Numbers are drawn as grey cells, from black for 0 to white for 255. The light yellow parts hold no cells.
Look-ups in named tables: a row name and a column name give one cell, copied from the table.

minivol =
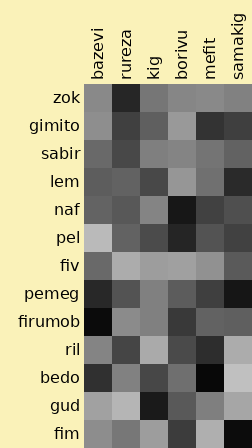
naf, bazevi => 99
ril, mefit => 45
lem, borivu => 150
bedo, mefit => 8
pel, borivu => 37
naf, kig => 132
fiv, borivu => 160
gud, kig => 26
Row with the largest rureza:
gud

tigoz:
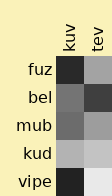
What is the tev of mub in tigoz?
157
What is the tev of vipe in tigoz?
233
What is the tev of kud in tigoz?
195
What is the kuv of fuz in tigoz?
41
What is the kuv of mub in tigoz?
108
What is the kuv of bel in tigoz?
116
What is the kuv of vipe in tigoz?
34
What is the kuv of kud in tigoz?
179
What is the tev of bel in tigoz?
63
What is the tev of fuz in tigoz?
163

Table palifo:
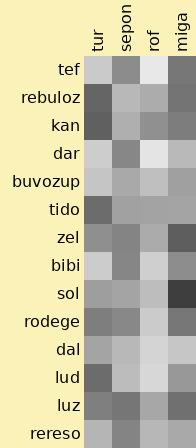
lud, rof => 215
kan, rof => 144
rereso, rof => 183
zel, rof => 171
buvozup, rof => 191
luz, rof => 167

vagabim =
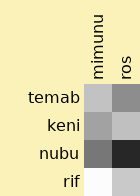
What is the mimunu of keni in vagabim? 162
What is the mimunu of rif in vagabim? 252
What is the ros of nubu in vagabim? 39
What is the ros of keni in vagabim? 192
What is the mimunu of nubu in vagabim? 119
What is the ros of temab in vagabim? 141
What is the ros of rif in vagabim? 201
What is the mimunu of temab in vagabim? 194
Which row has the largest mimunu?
rif

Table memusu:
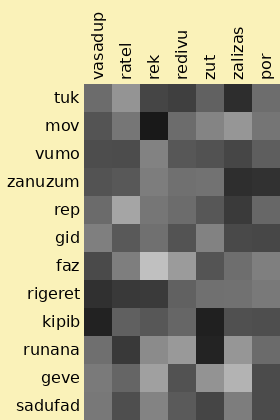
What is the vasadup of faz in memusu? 74
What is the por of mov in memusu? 117
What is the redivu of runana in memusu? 153
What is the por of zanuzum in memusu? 49
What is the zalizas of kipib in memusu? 80
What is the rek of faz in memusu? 192

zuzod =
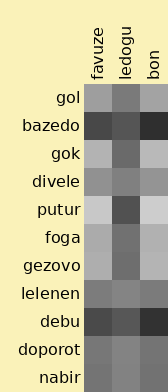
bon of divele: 148
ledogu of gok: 106
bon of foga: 177
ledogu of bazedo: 85
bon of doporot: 116
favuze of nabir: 116
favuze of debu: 74
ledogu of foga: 113
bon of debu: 50
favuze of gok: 179
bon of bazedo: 47
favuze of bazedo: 72
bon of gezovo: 180
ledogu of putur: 81
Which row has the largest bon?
putur

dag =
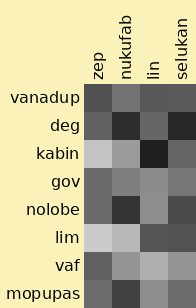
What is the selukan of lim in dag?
82
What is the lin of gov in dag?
140
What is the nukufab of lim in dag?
185
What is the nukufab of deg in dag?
45
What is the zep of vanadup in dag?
81
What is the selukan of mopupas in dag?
108
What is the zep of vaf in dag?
96
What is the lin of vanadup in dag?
88
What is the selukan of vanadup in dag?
90
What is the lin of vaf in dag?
176
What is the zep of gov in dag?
106
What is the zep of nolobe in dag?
106
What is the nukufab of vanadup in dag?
114
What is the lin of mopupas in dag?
142
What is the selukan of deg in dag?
40
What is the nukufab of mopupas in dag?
66
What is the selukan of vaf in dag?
149
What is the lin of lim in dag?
85

